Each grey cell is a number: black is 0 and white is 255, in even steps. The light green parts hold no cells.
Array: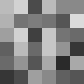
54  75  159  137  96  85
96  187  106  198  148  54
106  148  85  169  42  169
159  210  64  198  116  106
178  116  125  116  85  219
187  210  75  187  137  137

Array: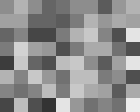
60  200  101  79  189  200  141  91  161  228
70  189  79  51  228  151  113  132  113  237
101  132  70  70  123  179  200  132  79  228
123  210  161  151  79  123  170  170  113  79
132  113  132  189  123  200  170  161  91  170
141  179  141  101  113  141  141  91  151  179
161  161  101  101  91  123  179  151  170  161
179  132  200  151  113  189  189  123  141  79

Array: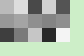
62  122  198  40  244
152  164  143  132  143
186  221  73  209  84

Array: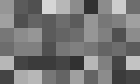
68  172  183  119  100  160  100  140  59  68
109  128  128  80  119  128  119  100  109  91
119  140  150  91  100  109  150  128  80  140
150  91  80  214  183  140  49  140  205  109
160  80  100  91  109  91  150  119  128  160
183  68  59  59  68  49  183  128  68  195

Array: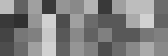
57  48  149  209  77  160  107  88  88  170  209  98
68  119  128  200  88  137  98  128  88  88  119  128
77  107  160  209  98  149  128  77  107  137  170  137
189  98  160  57  149  137  179  57  160  189  189  107

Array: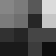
26  26  60  14
49  38  69  69
123  111  38  198
134  123  88  219
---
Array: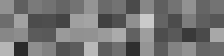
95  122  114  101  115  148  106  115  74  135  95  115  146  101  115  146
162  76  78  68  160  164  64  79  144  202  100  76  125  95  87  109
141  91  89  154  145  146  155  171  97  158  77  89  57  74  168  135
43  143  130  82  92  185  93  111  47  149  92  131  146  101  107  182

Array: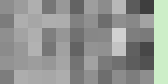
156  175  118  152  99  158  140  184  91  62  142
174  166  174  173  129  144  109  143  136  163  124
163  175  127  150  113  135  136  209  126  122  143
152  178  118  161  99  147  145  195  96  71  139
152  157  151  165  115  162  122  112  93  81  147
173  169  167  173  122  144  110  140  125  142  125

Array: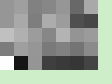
159  129  135  150  104  169  150
169  126  172  156  79  71  150
176  156  135  179  148  155  192
159  150  122  129  116  139  124
21  149  63  58  54  68  254

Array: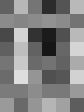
183  117  44  84  185  97
133  139  146  139  115  139
211  50  27  80  185  72
190  98  22  103  213  96
201  106  115  98  171  117
222  149  80  86  210  107
123  140  122  121  153  123
105  149  181  161  93  154

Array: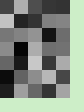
174  78  54  51  68
35  51  128  132  194
131  147  19  109  119
5  173  111  114  139
25  200  56  171  102
99  141  183  71  12
159  103  53  164  30

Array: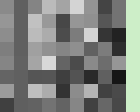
96  132  187  164  212  148  68  115  138
96  193  153  71  150  144  86  115  150
96  187  172  76  124  212  53  34  141
96  160  145  133  143  97  124  45  126
98  165  216  100  75  138  109  150  133
96  85  86  63  83  42  96  22  100
96  191  172  51  140  180  65  74  155
95  98  115  99  134  65  103  72  64
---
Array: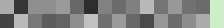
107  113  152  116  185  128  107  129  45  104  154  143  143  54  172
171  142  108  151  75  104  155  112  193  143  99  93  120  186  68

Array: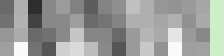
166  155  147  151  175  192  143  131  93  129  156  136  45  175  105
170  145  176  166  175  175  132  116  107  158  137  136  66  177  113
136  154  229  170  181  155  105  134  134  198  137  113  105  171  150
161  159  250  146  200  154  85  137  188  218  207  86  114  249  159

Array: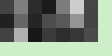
69  205  124  27  44  126  67
68  148  88  77  37  102  33
74  54  45  58  23  176  66

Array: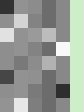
136  108  140  146  50
136  108  131  211  142
136  188  154  146  225
249  108  131  146  142
136  178  140  121  142
136  108  144  146  70
46  108  122  146  142
136  108  126  231  147

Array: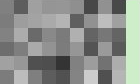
73  145  72  143  150  149  160  93  128
160  189  145  95  180  170  163  157  124
100  119  100  176  123  137  106  172  130
90  154  84  150  124  147  170  126  109
173  114  157  129  52  78  80  151  161
181  80  204  132  81  93  127  188  124

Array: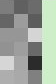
107  96  125
92  156  101
213  150  150
105  158  146
43  167  214
128  169  174

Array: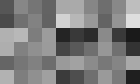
190  136  110  134  170  169  99  117  135  86
222  148  99  152  183  210  98  130  112  74
26  57  138  43  57  36  156  125  184  177
51  112  151  111  89  69  155  144  129  174
169  133  120  139  162  154  109  129  118  101
31  122  154  111  78  59  160  144  126  178

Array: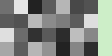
82  72  182  92  34  228  112
222  92  124  139  185  82  90
135  190  44  90  49  108  223
45  134  34  146  182  93  167
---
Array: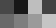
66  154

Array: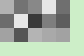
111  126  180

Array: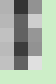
146  98  193

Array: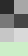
167  120

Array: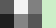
128  133

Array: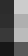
204  46
